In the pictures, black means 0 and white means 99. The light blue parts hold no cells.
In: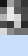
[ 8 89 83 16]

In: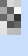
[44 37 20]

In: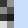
[21 32]

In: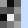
[60 29 46]

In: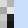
[85 89]

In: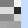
[48 85 82]
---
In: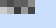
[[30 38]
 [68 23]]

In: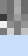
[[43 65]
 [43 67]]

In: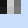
[[79 44]
 [74 47]]

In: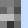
[[49 40]
 [53 30]]

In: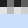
[[45 14]
 [72 87]]

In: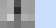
[[68 31]
 [67 17]]

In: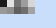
[[88 45]
 [55 37]]

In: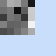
[[67 64]
 [47  6]]
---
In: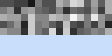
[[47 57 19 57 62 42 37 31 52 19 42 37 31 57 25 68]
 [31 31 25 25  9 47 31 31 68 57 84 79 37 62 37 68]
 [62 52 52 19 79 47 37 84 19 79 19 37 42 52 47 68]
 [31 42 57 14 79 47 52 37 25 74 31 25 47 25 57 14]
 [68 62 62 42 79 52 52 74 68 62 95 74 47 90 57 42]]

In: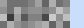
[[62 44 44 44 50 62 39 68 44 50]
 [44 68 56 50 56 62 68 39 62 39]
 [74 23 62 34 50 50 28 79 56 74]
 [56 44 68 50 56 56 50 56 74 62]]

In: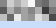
[[35 68 52 63 52 68 23 47]
 [52 80 68 80 96 47 41 58]
 [74 41 91 63 58 86 74 29]]

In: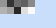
[[69 63 15 86 97]
 [58 20 42 37 53]]

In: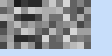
[[67 56 11 22 16 16 56 78 50 83 38 50 33]
 [50 62 16 16 22 28 83 38 44 83 44 50 44]
 [72 67 28 16 16 28 67 44 44 83 38 67 38]
 [28 67 38 72 56 22 56 38 38 62 72 78 38]
 [33 56 44 78 72 44 33 72 50 33 83 62 62]
 [22 56 72 50 62 50 56 33 50 56 62 28 44]
 [38 50 83 56 78 72 67 67 72 44 38 28 62]]

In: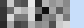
[[16 64 26 31 69 53 58 31 79 84]
 [26 79 36 31 90 16 69 58 64 53]
 [21 84 47 47 84 11 53 47 74 47]
 [21 42 79 69 84 42  5 64 36 58]]

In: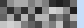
[[38 66 23 71 28 71 71 33 49 33 71]
 [43 18 43 18 55 12 55 81 76 55 12]
 [23 55 66 66 49 61 49 18 12 18 43]
 [76 81 76 49 38 28 61 49 76 28 38]]

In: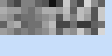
[[55 38 27 50 50 38 33  7 27 78 44 27 83 55 38]
 [61 55 38 44 44 50 55 61 33 67 50 73 61 33 78]
 [61 55 44 50 44 50 55 67 38 61 55 78 55 33 83]
 [67 61 61 50 44 55 67 67 61 73 38 73 67 33 78]
 [38 61 67 38 44 44 61 73 27 27 44 22 22 38 44]]
